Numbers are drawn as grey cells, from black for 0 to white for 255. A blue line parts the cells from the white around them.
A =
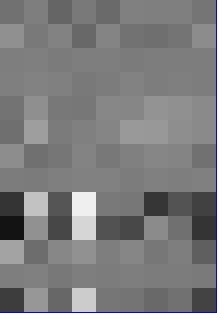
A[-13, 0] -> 113
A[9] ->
[19, 145, 71, 214, 82, 72, 139, 112, 52]
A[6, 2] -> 118
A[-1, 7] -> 113
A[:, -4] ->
[128, 114, 123, 130, 134, 153, 128, 124, 119, 72, 134, 126, 116]
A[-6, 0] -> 124
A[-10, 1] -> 130
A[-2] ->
[126, 128, 120, 126, 124, 126, 124, 124, 122]
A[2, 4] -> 126
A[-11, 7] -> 125
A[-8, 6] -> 152
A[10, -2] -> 126
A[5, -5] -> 133
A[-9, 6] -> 147
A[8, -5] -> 121
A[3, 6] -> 125
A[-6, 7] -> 126
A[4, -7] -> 120
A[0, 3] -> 121
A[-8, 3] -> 128
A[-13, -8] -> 126
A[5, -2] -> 142
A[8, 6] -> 54
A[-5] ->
[52, 194, 85, 239, 121, 119, 54, 83, 65]
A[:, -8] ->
[126, 121, 127, 130, 143, 158, 112, 123, 194, 145, 109, 128, 151]
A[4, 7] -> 144
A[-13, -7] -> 101
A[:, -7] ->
[101, 130, 123, 128, 120, 123, 118, 127, 85, 71, 135, 120, 103]

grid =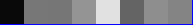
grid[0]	9
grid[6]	142
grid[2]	118

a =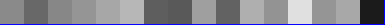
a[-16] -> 138
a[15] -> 27
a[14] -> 168
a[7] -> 89
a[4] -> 167
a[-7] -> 98

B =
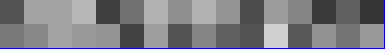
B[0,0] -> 82
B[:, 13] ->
[58, 145]
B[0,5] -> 114
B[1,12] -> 87
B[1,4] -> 149
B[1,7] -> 84
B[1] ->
[120, 135, 164, 154, 149, 66, 158, 84, 134, 96, 84, 209, 87, 145, 116, 154]
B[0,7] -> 143
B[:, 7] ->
[143, 84]

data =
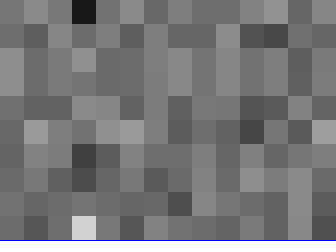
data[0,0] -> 118
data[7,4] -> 102
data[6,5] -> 129
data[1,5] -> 94
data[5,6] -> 127
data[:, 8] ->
[110, 102, 117, 117, 120, 111, 127, 129, 133, 109]
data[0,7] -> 126
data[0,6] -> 105
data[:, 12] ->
[102, 113, 95, 96, 130, 91, 119, 138, 137, 136]
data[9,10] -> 122
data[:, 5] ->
[137, 94, 108, 108, 98, 154, 129, 121, 102, 87]
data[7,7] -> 106
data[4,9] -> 119
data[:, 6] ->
[105, 126, 126, 125, 124, 127, 111, 91, 104, 129]
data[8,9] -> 119
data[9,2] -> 110
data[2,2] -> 123
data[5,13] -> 158
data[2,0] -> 141
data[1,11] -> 72
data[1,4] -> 127
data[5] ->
[104, 154, 126, 115, 144, 154, 127, 92, 111, 99, 70, 118, 91, 158]
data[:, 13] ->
[134, 102, 123, 124, 101, 158, 126, 107, 92, 80]
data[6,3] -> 65
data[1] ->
[110, 94, 134, 109, 127, 94, 126, 102, 102, 139, 83, 72, 113, 102]
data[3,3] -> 117
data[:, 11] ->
[146, 72, 127, 127, 90, 118, 103, 125, 99, 98]
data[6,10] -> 128
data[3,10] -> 115

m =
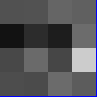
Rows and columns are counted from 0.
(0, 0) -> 81
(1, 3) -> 108
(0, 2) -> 101
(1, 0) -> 18
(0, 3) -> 96

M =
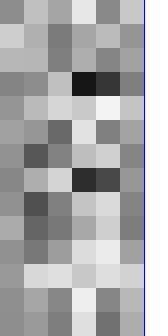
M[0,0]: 141
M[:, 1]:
[192, 176, 182, 141, 186, 150, 87, 174, 80, 101, 120, 216, 166, 154]
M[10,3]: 220
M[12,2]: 135
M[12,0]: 143
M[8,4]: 218
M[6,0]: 146
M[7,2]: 212
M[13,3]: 223
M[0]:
[141, 192, 165, 231, 137, 200]
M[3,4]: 54
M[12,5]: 184
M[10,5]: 161
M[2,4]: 133
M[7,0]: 135
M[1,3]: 166
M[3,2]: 192
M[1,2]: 123
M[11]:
[153, 216, 223, 200, 222, 210]
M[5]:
[161, 150, 105, 226, 128, 163]
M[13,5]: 173
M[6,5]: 133
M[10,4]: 235
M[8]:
[145, 80, 128, 196, 218, 132]

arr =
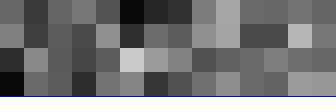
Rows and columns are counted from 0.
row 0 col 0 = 104
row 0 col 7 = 50
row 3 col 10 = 105
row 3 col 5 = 132
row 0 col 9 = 167
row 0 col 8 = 124
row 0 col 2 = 102
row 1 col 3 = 73
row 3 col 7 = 81
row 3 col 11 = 99
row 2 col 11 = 126
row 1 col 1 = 63
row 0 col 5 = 10
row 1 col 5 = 47
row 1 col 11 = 73
